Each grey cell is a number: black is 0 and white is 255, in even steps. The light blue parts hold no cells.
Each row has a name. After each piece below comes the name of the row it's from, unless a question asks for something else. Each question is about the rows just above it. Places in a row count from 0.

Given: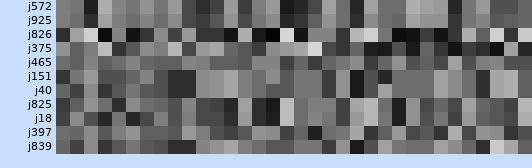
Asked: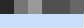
j572
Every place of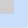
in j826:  2 22 31
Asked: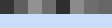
j925

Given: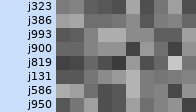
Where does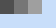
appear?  j323
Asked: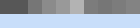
j131
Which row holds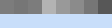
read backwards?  j131
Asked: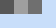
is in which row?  j950

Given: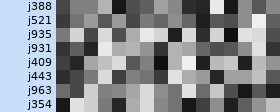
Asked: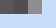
j521
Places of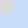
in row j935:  3 9 14
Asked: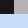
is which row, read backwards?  j388
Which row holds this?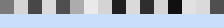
j935

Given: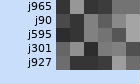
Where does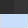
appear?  j595
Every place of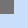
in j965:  4 5
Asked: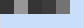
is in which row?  j965
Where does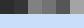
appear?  j595

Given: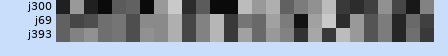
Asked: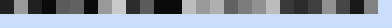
j300
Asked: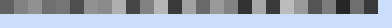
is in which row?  j393
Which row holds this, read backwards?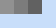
j300
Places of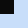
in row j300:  3 6 11 12
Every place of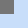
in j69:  4 13
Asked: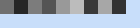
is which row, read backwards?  j393
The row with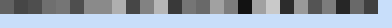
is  j69

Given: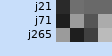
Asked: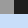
j265
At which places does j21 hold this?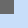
2 3
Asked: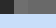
j21
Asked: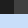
j265
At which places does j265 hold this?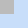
3
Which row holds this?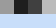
j265

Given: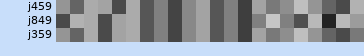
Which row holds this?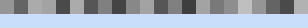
j459
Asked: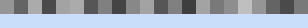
j359

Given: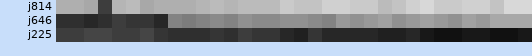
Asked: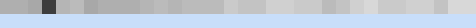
j814
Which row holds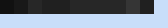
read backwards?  j225
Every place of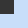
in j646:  5 6
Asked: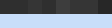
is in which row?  j225

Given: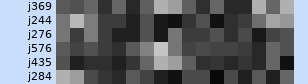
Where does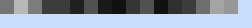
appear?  j244
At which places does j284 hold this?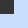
3
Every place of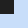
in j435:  1 4
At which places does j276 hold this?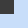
1 3 9 10
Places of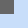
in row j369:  2 4 11 15
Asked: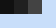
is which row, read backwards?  j284
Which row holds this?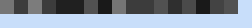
j276

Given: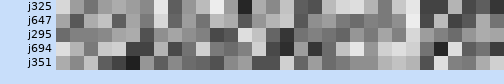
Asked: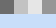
j694
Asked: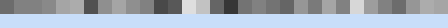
j295
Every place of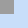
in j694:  17
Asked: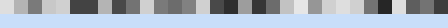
j694
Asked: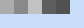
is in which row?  j325
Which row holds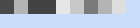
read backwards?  j325

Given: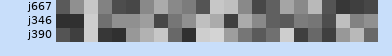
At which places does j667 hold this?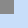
6 8 13 17
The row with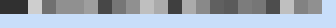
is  j346
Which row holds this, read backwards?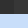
j390

